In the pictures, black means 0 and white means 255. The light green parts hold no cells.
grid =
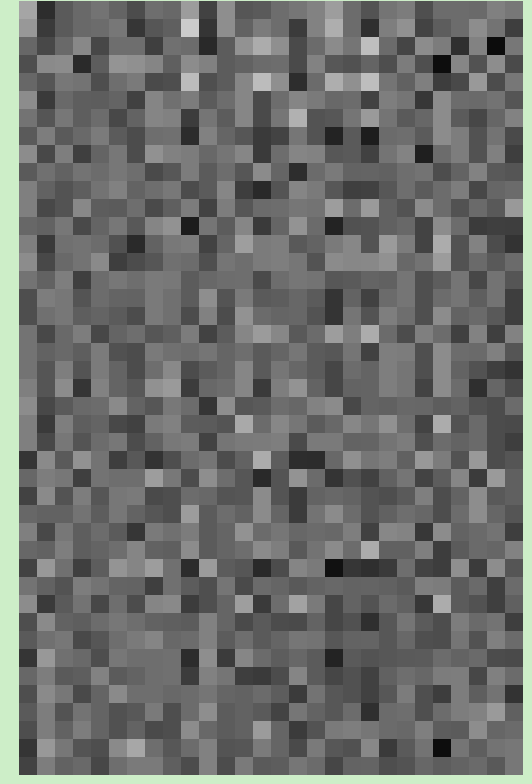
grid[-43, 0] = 165
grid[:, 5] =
[100, 119, 110, 148, 110, 100, 72, 91, 119, 119, 129, 91, 119, 81, 62, 119, 100, 91, 100, 81, 100, 100, 138, 72, 119, 62, 110, 119, 119, 91, 110, 148, 100, 110, 119, 110, 119, 91, 138, 81, 81, 138, 110]
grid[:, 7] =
[110, 86, 63, 133, 74, 133, 133, 110, 145, 74, 110, 74, 133, 98, 86, 122, 122, 122, 86, 122, 110, 145, 86, 122, 98, 51, 157, 74, 86, 122, 98, 157, 63, 133, 98, 133, 110, 110, 110, 122, 74, 110, 122]
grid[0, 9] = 156
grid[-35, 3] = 63
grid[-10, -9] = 83
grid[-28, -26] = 126
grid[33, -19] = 60
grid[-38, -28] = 140
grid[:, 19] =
[83, 47, 190, 100, 190, 65, 154, 29, 65, 100, 65, 154, 83, 83, 136, 100, 65, 83, 172, 65, 100, 100, 100, 118, 100, 118, 65, 83, 83, 65, 172, 47, 100, 83, 47, 100, 83, 65, 65, 47, 118, 136, 100]
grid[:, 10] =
[66, 53, 41, 129, 79, 91, 117, 129, 104, 91, 91, 66, 117, 66, 79, 104, 142, 129, 66, 117, 91, 104, 53, 91, 66, 117, 142, 104, 91, 91, 91, 155, 79, 79, 129, 129, 142, 129, 117, 142, 104, 129, 129]
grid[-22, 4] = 130
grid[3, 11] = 92
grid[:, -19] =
[156, 204, 108, 140, 188, 124, 60, 44, 124, 124, 76, 124, 28, 124, 108, 92, 92, 76, 124, 108, 76, 60, 108, 92, 124, 108, 76, 108, 156, 124, 140, 44, 92, 60, 92, 108, 44, 60, 108, 108, 140, 108, 76]
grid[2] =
[103, 72, 105, 136, 71, 110, 110, 63, 112, 108, 41, 92, 146, 172, 143, 74, 107, 139, 117, 190, 107, 69, 140, 124, 47, 130, 12, 119]
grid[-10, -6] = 55
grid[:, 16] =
[130, 130, 107, 130, 107, 122, 83, 83, 130, 107, 122, 115, 107, 99, 83, 115, 91, 83, 107, 91, 91, 99, 130, 91, 122, 44, 107, 99, 115, 107, 115, 122, 99, 122, 99, 115, 91, 91, 115, 99, 83, 122, 107]
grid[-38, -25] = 94
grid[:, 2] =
[90, 90, 105, 140, 119, 105, 119, 90, 126, 98, 83, 83, 119, 112, 105, 126, 119, 119, 105, 105, 126, 140, 90, 126, 119, 90, 119, 83, 98, 119, 126, 112, 83, 90, 98, 119, 112, 90, 119, 83, 98, 119, 98]
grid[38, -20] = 104
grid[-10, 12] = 158
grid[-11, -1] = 107
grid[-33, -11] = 87
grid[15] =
[115, 98, 126, 63, 108, 119, 110, 122, 120, 92, 104, 109, 110, 74, 109, 118, 115, 87, 90, 100, 97, 117, 79, 93, 117, 71, 115, 85]
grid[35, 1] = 112
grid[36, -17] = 59
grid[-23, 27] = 51
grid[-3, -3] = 141
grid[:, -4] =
[108, 108, 47, 134, 73, 108, 91, 125, 125, 99, 125, 82, 108, 82, 82, 117, 117, 99, 64, 108, 99, 108, 99, 82, 99, 82, 134, 99, 108, 99, 91, 143, 91, 91, 125, 117, 99, 125, 125, 125, 91, 117, 99]
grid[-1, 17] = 70
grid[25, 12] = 98
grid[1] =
[152, 58, 90, 105, 108, 119, 54, 86, 95, 204, 53, 142, 98, 123, 109, 59, 130, 174, 108, 47, 126, 145, 67, 93, 108, 141, 115, 62]

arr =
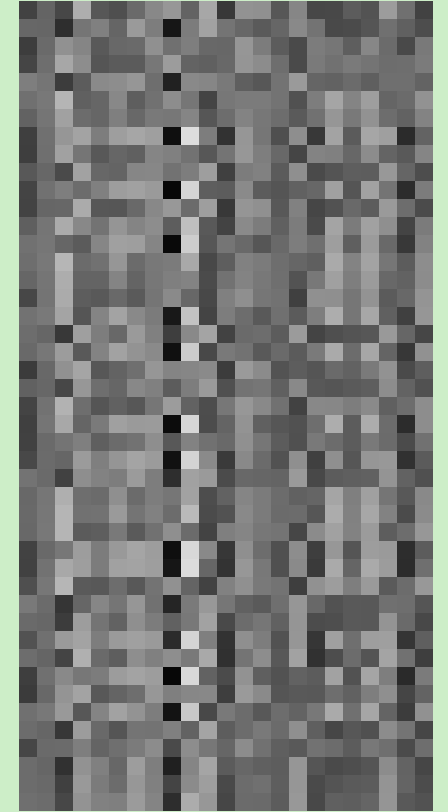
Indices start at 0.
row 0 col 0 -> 66
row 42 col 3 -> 146
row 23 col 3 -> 101
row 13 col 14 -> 105
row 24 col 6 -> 114
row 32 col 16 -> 145
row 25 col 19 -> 150
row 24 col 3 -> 127
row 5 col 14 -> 115
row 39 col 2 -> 153
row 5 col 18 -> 132
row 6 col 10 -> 86
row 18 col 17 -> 79
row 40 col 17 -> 70
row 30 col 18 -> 85
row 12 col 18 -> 123
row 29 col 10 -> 67
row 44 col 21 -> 89
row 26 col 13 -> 102
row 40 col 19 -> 80
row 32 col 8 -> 145
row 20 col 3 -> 165
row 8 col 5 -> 102
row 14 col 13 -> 123
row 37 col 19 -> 165
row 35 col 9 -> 212
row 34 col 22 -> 72
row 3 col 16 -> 122
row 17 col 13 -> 89
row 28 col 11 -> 82
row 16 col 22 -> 148
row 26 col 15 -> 154
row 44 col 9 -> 172
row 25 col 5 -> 149
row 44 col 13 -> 106
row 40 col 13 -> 121
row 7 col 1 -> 112
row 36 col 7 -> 128
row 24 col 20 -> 107
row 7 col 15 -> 142

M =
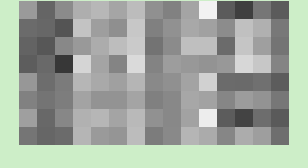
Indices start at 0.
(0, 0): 154
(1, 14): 120
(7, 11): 134
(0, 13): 118
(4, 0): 151
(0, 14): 91
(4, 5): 160
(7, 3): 181
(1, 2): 84
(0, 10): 242
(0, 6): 188
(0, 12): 63
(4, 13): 112
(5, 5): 147
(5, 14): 119
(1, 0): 107
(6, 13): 109
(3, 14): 132
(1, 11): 140
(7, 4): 154
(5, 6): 164
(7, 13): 158
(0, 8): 129
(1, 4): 158
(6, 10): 237
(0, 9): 164
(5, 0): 129
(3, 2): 55
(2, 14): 116
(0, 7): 144
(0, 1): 101
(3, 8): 157
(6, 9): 162

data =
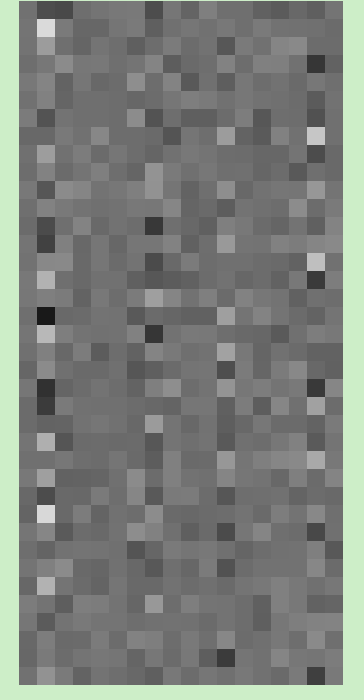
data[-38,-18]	113
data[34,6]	110
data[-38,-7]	111
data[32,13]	120
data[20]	[102, 139, 112, 106, 106, 112, 86, 95, 107, 116, 117, 78, 123, 102, 123, 136, 104, 97]
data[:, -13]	[120, 117, 110, 111, 108, 109, 109, 109, 118, 110, 119, 114, 114, 103, 107, 113, 109, 114, 114, 109, 112, 109, 112, 113, 106, 117, 112, 110, 113, 114, 112, 113, 117, 115, 116, 108, 117, 110]
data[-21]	[111, 25, 105, 107, 115, 114, 89, 107, 102, 97, 97, 159, 116, 131, 116, 107, 99, 116]
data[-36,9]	108
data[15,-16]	111
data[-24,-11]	75
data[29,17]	112
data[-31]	[104, 104, 121, 113, 135, 109, 109, 106, 84, 117, 110, 156, 99, 90, 129, 113, 198, 112]
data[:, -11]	[77, 95, 109, 132, 109, 108, 83, 106, 101, 147, 146, 119, 56, 118, 75, 87, 159, 107, 54, 132, 95, 127, 104, 155, 87, 93, 108, 89, 140, 129, 102, 88, 105, 152, 113, 126, 119, 95]
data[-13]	[112, 112, 119, 110, 108, 117, 106, 93, 128, 106, 107, 151, 117, 127, 134, 137, 169, 120]
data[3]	[110, 119, 139, 119, 120, 111, 116, 132, 93, 106, 110, 130, 109, 128, 127, 113, 54, 98]
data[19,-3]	107
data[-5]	[124, 115, 94, 126, 124, 115, 102, 152, 109, 126, 116, 115, 109, 96, 128, 120, 98, 101]
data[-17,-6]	119
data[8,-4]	103
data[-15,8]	116
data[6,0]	123
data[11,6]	120
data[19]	[112, 128, 104, 124, 92, 109, 98, 132, 121, 111, 114, 162, 120, 101, 113, 107, 98, 98]
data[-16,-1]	108
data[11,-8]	106
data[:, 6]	[121, 122, 95, 116, 142, 103, 140, 109, 109, 101, 127, 120, 109, 118, 115, 96, 123, 89, 129, 98, 86, 99, 108, 104, 107, 106, 139, 134, 109, 141, 84, 104, 105, 102, 110, 130, 101, 104]
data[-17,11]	148
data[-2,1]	122
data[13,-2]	133
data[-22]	[119, 127, 123, 99, 120, 109, 123, 159, 133, 114, 127, 107, 130, 119, 115, 97, 112, 109]
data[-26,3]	131
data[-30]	[112, 157, 113, 124, 107, 118, 109, 101, 113, 120, 116, 109, 108, 103, 103, 116, 76, 105]
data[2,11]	87
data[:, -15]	[110, 103, 101, 119, 118, 111, 111, 113, 124, 116, 133, 115, 131, 104, 105, 105, 99, 107, 115, 124, 106, 108, 113, 114, 107, 110, 99, 104, 124, 108, 116, 105, 107, 126, 121, 107, 116, 99]
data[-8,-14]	115
